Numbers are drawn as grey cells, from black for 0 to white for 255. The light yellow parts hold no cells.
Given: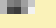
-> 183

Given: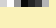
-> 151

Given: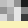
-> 135

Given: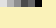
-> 181

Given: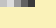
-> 195

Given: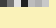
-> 225

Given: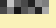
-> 20

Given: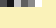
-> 23
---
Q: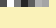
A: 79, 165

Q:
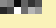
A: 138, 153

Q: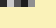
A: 42, 144

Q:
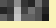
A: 82, 24

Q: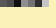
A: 88, 197

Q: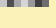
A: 199, 109

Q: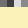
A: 111, 137

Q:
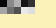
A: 7, 221

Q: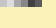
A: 197, 91
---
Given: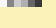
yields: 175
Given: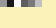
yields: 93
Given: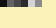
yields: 43
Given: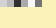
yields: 170
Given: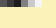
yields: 127
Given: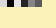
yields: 36
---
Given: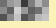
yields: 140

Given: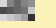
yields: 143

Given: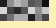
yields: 16

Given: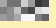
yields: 72

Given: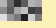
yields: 166

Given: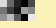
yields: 74
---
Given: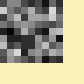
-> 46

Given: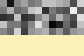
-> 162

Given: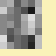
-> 189

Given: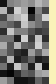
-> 58

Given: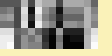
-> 251

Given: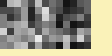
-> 50

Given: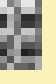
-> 170
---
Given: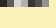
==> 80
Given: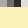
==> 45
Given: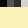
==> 45
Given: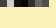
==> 103
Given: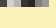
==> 127
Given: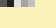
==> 165
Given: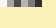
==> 122
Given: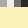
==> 111
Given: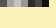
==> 71
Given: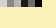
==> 108
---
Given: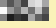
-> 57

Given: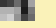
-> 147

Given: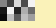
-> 91

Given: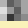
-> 109

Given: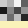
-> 190

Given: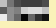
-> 103
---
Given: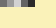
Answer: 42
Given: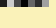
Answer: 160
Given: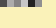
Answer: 144
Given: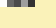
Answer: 50
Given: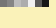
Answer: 23
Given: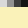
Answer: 20
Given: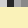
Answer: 137
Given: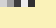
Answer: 48
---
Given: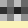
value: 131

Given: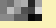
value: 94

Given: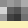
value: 67

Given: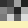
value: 208

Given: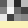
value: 65

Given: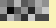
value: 199

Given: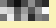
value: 43

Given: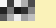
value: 235

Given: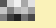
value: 33
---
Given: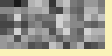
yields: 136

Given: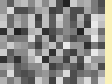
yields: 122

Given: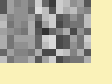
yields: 117

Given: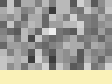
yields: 142

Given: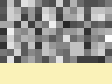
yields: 224
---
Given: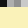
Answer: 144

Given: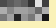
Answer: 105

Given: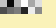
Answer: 183

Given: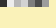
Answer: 183

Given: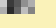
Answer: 87

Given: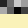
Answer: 201
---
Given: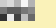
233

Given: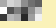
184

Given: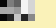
37

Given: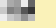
200

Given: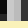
201

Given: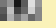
176

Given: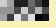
59
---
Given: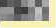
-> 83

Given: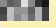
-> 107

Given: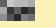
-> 185

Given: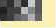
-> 117

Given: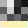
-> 49

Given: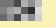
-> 75

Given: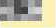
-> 77

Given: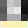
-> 185
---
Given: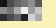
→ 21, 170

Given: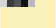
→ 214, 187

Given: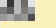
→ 213, 79

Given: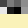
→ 68, 154

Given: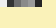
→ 238, 37

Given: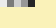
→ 235, 37
